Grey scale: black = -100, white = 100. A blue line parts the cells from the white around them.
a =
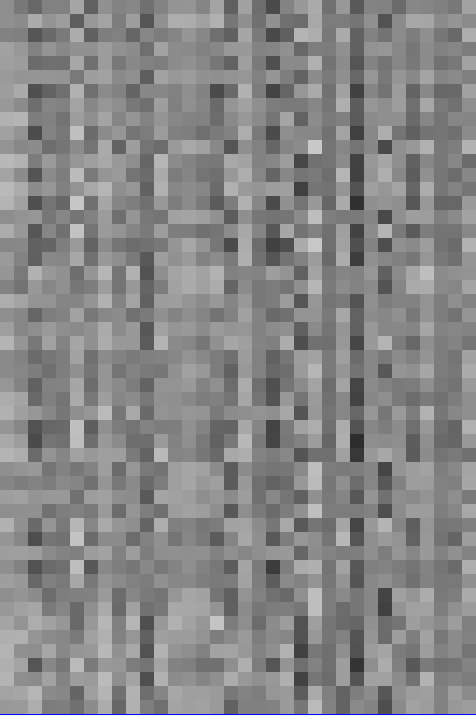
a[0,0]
11
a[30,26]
5
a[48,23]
-15
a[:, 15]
[28, 38, -13, 6, -7, 12, -41, -17, -15, -4, 7, -6, -13, -16, -29, 14, -8, -7, 10, 40, 35, 19, -10, 21, 14, -3, -2, 13, 0, -4, -21, -24, -18, 9, 25, 18, 11, -3, -28, 2, -6, -4, -9, 15, 54, -2, 27, -12, 12, 21, 21]
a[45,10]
-24
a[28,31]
-11
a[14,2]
-37
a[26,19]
-19
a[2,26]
2
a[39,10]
-2
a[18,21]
1
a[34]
[4, -2, 3, -2, 8, 4, -11, 17, -6, 8, -17, -3, 25, 30, 19, 25, -29, 20, -13, -23, -16, 19, 46, -7, 12, -15, 5, -31, 2, 23, 22, 2, 0, 30]
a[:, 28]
[-16, 9, 9, 7, 5, 17, 22, 23, 12, -9, 13, 11, 7, 28, 12, 12, -5, 13, 0, 9, 5, 3, 13, 7, -3, 9, 17, -4, -4, 21, 10, 11, 16, 16, 2, 11, 10, 4, 15, 17, -3, 2, 26, 15, -9, 23, -3, 0, 10, 13, 8]
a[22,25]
-23
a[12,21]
-8
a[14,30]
19
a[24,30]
12
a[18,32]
-12
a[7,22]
5
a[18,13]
21
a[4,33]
27
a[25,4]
-2
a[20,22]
43
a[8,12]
6
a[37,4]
-5
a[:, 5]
[30, -26, 35, 14, 31, -5, 38, 28, 23, 50, 10, 18, 47, 15, 55, -8, 52, 21, 31, -14, -7, 4, 27, 8, 30, 27, 13, 30, 33, 12, 50, 48, 27, -7, 4, -11, 1, 43, 53, 0, 48, 31, 0, -17, -18, -4, 17, 46, 22, -21, -12]
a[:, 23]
[-11, -3, -6, -3, -10, -4, -11, -8, -4, -11, -9, -9, -14, -10, -20, -1, -12, -13, -18, -6, -4, -9, -5, -9, -13, -4, -5, -15, -12, -9, -13, -20, -12, -2, -7, -5, -2, -15, -9, 3, -9, -7, -3, -2, -8, -8, -13, -13, -15, 0, 2]
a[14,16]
-2
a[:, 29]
[6, 31, -2, -7, -6, 7, -22, -13, -17, -25, 19, -24, -27, -20, -32, 24, -29, 8, -7, 30, 33, 2, -6, 4, -19, 1, 13, -3, -15, -2, -13, -27, -29, 24, 23, 8, 22, -26, -23, 5, -8, -12, 17, 26, 24, -1, -8, -31, -11, 23, 27]
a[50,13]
25
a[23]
[25, 6, 11, 21, 11, 8, 14, 33, 9, 20, -31, 27, 17, 20, 10, 21, 16, 18, 2, 10, 13, -25, 8, -9, 17, -24, 19, 6, 7, 4, 30, 3, 5, 3]
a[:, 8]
[3, -2, 1, 14, -6, 8, 2, 11, 4, 18, -22, 20, 21, 11, 4, -13, 15, -8, 11, -9, -9, 3, 10, 9, 20, 2, -9, 8, 5, -7, -3, 9, 24, -16, -6, 11, -15, 17, 10, 1, -1, 8, -15, -17, 0, 1, 14, 18, 11, -12, -20]
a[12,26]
17
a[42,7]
21
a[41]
[24, 19, -19, 0, -5, 31, -6, 15, 8, 1, -2, 14, 6, 7, -1, -4, -3, 27, -2, -27, 8, 2, 16, -7, 16, -34, 7, 12, 2, -12, 2, -6, -5, 13]
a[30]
[17, 6, -36, -19, -17, 50, -26, 13, -3, -9, 3, -2, -1, 14, 3, -21, -22, 31, 4, -47, -4, 27, 36, -13, 35, -35, 5, -2, 10, -13, 19, -13, -21, 38]
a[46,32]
9
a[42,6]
1

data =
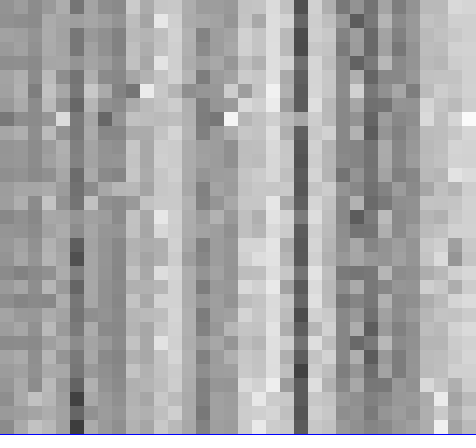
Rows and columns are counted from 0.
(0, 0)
15
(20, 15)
21
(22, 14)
-3
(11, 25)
4
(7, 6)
43
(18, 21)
-30
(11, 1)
19
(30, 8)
12
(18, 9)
42
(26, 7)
13
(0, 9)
59
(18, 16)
17
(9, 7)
6
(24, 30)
42
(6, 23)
55
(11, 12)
59
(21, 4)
36
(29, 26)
-4
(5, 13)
42
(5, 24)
8
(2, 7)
13
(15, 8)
9
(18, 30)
54
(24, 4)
33
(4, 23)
48
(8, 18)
51
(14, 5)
-9
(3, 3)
34
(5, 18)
55
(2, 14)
3
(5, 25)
37
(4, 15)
32
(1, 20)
65
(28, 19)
59
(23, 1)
31
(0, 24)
-6
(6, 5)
-6
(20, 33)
60

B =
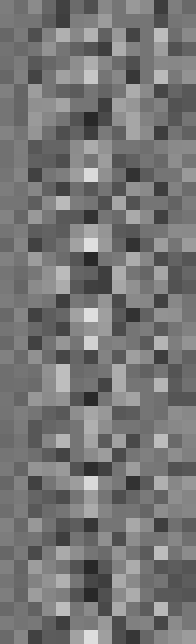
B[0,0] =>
-2
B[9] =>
[3, -8, 17, -13, -39, -22, -51, -4, -25, 30, 9, -52, -9, -24]
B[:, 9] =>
[20, -8, -47, 2, -38, -57, 35, 18, 30, 30, -8, -24, -61, 15, -36, 33, -32, -61, 35, -8, 14, 8, -61, -8, -8, 25, -14, -8, 29, -28, -8, -43, -8, 24, -61, -20, -8, 32, 11, -8, 35, 8, 35, -8, 0, -58]
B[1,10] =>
-8
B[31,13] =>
3
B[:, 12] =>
[-1, -8, -14, -36, 6, -5, -21, -36, -32, -9, 8, 11, -8, 2, -22, -13, 9, -8, -22, -35, -36, 7, 14, -8, -1, -5, -34, -29, -33, 11, 7, -18, 11, -36, 6, 12, 1, -12, 6, -9, -27, -36, -30, -25, 9, 14]
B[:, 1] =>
[-14, -8, -4, -17, -3, 0, -21, -20, -21, -8, -1, -2, 4, -10, -8, -19, -2, 4, -8, -15, -20, -9, 5, -4, 2, -16, -8, -12, -21, -1, -3, -8, -6, -21, 3, -4, -1, -18, -11, -4, -21, -18, -21, -8, -9, 5]
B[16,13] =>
8
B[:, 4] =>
[-49, -51, 38, -8, -11, 26, -22, 29, -8, -39, -21, -39, -1, -49, 46, -30, -28, -11, -15, 47, 35, -51, -19, -46, 18, -45, 49, 49, 15, -31, -16, 43, -47, 21, 9, -40, -8, -35, -51, 33, -8, 39, -1, 49, -51, -29]
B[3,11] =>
24
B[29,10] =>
-8
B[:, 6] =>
[-37, 1, 40, -34, 36, 56, -8, -8, -69, -51, 35, -8, 72, -31, -8, -61, 33, 75, -69, -24, -50, -13, 75, 15, 65, -44, -13, -8, -68, 30, 38, 29, 9, -64, 70, 23, 35, -58, -22, -8, -69, -44, -69, 9, -5, 74]
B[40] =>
[1, -21, 23, 3, -8, -35, -69, -31, 2, 35, -8, -33, -27, -33]
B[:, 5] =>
[-16, -1, 7, -23, 11, 14, -29, -8, -35, -22, 10, 11, 24, -13, -3, -30, 11, 27, -33, -21, -31, -6, 27, 5, -8, -20, -17, -12, -34, 11, -8, -8, -8, -35, 23, -8, 10, -27, -9, 11, -35, -8, -35, -8, -3, 27]
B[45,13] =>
22
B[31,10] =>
-8
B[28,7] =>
-8
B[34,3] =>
-8
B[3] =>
[-10, -17, -8, 15, -8, -23, -34, -51, 36, 2, -8, 24, -36, -22]
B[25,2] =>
14
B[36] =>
[-14, -1, -31, -15, -8, 10, 35, 4, -9, -8, -20, 11, 1, 6]
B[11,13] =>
-8
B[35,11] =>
-23
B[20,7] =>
-51
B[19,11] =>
30
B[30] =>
[-14, -3, -32, -20, -16, -8, 38, 11, -8, -8, -14, 1, 7, 10]
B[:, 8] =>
[-8, -8, 20, 36, -16, 7, -8, 27, 12, -25, -8, -35, -14, -36, 31, -16, -29, -21, -4, 36, 31, -41, -29, -40, 2, -30, 36, 35, 18, -31, -8, 26, -41, -8, -6, -39, -9, -8, -39, 16, 2, 33, 8, 33, -41, -38]
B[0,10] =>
9
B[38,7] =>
13
